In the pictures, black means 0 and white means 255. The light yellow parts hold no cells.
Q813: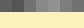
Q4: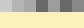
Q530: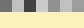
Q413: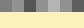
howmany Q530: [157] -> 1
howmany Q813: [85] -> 1
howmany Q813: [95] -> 1

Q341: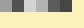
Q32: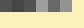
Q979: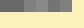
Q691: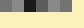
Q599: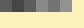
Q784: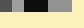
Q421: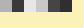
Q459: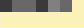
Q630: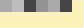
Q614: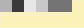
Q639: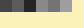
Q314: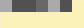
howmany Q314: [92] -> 0
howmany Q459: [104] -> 3
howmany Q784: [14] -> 2

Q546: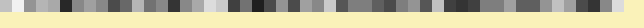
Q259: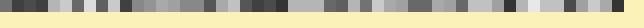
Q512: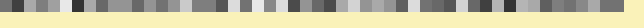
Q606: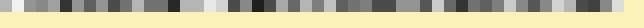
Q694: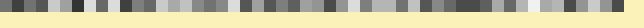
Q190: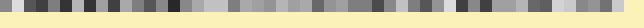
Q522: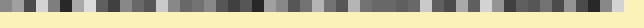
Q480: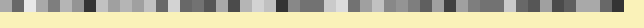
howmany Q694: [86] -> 4
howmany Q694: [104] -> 4
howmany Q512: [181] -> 2
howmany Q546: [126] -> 5
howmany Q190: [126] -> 6

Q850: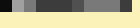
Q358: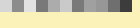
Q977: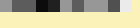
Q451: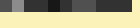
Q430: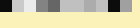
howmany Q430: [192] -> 3
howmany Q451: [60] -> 0
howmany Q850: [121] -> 4
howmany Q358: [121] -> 2
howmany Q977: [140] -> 0
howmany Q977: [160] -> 0

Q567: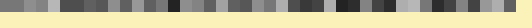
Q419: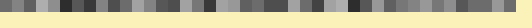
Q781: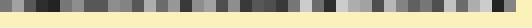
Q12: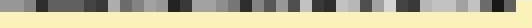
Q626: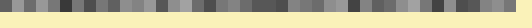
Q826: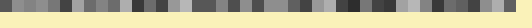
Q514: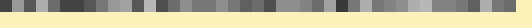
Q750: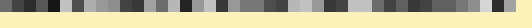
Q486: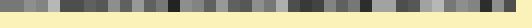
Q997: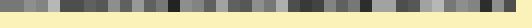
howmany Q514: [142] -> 5
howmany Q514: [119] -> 8

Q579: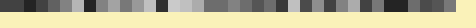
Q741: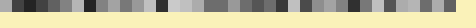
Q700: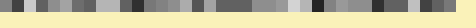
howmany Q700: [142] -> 6
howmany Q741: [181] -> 2
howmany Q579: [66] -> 5

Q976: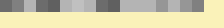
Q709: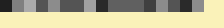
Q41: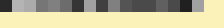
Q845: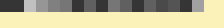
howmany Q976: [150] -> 2
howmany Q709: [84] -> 4
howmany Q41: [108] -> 1
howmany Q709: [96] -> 3
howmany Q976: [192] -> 1
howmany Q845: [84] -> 1

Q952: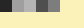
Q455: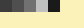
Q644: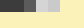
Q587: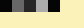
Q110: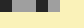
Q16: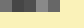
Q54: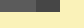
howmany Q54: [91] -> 3
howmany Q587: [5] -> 2
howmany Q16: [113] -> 1
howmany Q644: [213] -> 1
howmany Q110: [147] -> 0
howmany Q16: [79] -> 1

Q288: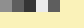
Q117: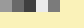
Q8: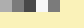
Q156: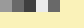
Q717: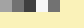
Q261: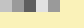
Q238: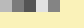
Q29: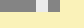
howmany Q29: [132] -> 4
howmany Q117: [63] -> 1

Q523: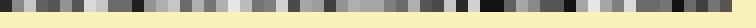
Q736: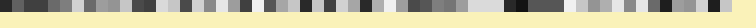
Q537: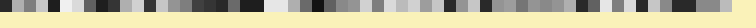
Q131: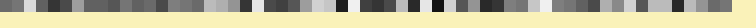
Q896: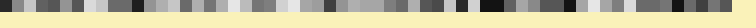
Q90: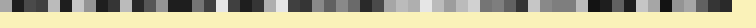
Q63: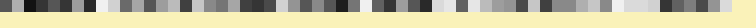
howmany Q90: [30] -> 8
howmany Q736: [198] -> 6
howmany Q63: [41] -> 2

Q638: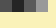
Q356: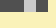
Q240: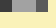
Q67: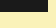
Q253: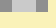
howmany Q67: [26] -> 4
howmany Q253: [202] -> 2
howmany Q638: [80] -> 1
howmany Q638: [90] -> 1
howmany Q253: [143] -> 2
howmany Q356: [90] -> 0

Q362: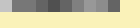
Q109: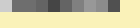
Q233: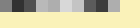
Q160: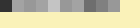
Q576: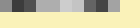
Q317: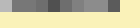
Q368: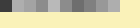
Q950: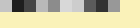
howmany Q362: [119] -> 2
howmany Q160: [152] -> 3

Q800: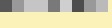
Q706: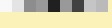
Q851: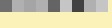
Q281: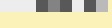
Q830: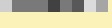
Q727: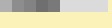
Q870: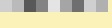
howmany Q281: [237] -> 4
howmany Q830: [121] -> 4
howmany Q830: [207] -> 1
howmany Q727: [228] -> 0

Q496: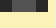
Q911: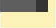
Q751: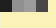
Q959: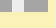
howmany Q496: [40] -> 2
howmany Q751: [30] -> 1
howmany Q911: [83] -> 0
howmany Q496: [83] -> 2
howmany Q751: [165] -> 0
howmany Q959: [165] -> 3
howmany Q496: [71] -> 0

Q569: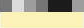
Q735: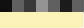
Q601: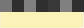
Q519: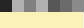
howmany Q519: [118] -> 0
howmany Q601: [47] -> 3
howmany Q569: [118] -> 2
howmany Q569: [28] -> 2
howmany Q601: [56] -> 1
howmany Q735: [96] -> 3
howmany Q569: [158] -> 2

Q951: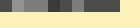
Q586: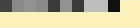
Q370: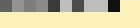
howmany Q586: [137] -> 2
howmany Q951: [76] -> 5
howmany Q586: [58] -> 2
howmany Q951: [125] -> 3
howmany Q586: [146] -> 2
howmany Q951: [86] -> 0
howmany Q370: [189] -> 3

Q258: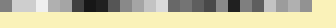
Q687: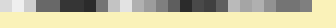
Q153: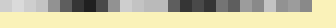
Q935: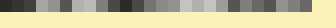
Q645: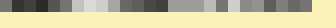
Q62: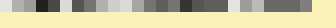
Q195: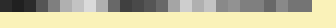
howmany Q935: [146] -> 3
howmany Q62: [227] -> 2

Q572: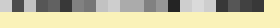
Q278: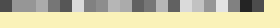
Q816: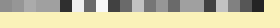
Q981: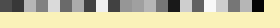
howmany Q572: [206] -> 4
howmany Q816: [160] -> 4
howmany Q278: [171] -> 2

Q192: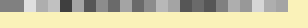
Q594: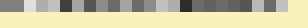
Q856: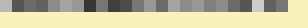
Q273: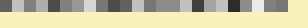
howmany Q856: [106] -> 3
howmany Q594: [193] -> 3
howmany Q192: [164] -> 4
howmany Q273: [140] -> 3

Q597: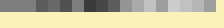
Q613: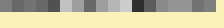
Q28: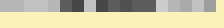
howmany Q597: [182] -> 1
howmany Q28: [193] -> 4
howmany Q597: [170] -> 1
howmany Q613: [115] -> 2
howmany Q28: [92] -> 4
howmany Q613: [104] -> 3
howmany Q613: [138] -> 1

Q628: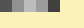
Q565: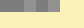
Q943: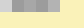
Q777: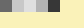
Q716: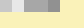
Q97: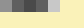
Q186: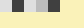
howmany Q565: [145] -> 2
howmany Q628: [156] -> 1
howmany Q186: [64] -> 2

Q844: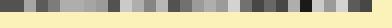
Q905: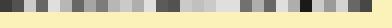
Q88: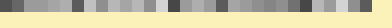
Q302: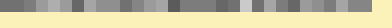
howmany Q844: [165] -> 2
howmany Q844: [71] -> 3
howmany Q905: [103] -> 4
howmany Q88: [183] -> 3
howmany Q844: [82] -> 4
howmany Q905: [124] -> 1

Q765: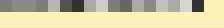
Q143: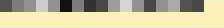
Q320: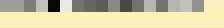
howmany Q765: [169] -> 3
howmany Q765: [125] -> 3
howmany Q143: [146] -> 4

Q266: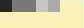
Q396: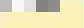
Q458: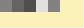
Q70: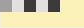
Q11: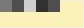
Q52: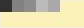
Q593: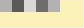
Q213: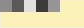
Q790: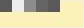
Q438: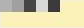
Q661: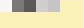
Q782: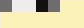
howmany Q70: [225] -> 2
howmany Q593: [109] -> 1
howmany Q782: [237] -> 2
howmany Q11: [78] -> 2
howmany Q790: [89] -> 2
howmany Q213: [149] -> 1

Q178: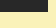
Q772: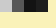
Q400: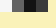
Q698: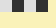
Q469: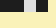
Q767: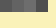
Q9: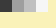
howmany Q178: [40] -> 4
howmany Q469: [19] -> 0

